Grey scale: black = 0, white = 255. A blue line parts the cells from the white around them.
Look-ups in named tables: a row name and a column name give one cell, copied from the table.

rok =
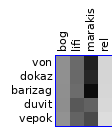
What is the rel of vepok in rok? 221
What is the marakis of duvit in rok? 98
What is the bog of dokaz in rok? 144
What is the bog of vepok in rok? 146
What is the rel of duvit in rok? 216
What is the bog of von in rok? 144
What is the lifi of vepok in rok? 99
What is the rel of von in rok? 213
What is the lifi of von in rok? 106
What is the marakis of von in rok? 32
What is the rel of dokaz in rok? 213
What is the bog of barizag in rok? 143
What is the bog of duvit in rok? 142
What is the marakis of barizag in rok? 12
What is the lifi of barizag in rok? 108

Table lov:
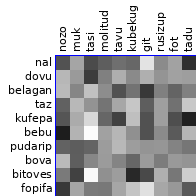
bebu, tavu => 182
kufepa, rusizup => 159
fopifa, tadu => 89
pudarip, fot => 131
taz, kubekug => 198
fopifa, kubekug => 196
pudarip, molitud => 156
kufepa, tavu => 65
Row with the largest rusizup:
bitoves

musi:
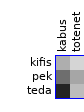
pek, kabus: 110
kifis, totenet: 213
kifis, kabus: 174
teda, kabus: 36
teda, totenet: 188
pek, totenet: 166

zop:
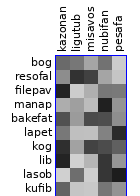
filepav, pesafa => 121
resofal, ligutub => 50
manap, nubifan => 32
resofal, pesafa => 197
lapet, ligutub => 191
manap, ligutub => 159
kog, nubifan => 76
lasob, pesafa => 29
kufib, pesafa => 147
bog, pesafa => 204
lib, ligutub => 209
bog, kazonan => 106
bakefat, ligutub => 155
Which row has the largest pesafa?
bog

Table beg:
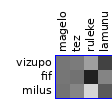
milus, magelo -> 115
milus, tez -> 133
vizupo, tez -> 123
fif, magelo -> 118
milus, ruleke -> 214
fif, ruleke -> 33
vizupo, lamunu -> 66
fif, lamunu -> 132
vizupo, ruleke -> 159
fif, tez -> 114
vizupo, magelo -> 118
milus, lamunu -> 90

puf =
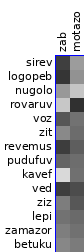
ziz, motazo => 87
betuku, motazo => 123
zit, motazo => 108
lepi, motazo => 106
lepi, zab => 114
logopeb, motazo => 146
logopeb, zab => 53
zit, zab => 137
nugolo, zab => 152
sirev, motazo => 156
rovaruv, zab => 199
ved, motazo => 76
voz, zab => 86
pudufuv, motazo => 109
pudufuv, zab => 100
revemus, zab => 61
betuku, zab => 135

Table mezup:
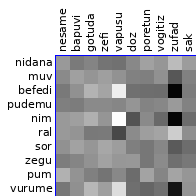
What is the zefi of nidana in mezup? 116
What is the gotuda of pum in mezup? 128
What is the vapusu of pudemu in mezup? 134
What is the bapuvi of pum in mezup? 147
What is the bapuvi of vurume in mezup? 144
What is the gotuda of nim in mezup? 176
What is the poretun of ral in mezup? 158

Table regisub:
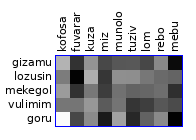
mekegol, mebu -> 47
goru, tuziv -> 39
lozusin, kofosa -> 124
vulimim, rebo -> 87
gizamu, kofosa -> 179
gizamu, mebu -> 11
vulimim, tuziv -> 53
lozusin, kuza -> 174
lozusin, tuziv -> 142
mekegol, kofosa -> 155
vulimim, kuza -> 151
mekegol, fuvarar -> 49
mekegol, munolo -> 113
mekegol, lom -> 102
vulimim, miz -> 91
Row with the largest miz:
vulimim

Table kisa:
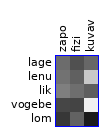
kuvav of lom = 27
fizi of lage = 80
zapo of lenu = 114
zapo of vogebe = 70
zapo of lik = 127
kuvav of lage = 103
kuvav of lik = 94
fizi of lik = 110
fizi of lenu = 96
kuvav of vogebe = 241

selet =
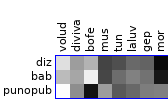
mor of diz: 9
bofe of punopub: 18
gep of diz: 99
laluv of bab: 129
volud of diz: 223
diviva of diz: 157
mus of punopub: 157

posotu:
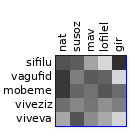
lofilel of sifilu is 215
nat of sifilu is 82
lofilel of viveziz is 144
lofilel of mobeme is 86
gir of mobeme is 108
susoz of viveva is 83
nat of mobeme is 56
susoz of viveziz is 135
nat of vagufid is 56
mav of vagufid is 90
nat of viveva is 167
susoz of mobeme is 102
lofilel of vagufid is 99
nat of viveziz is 111
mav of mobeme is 114

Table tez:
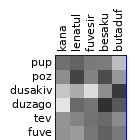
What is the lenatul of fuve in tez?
156
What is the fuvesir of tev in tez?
114
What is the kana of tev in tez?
148
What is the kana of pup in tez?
112
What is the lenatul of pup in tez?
99
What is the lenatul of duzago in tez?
105
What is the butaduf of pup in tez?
189
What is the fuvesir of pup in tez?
122
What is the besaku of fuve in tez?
97
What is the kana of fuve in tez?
146

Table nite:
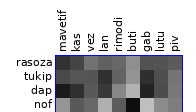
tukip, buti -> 148
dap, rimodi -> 135
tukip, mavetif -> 74
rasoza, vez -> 114
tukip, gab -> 47
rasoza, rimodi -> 104
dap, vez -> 89
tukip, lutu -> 79
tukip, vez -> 85
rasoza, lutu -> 83
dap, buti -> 178
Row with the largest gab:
nof

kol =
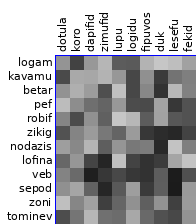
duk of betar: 50
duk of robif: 162
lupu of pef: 152
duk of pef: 163
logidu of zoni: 145
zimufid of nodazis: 94
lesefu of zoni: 64
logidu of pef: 76
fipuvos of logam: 179
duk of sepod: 94
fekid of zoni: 155
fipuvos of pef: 74
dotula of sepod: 144
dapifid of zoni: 161
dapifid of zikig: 155
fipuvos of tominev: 105

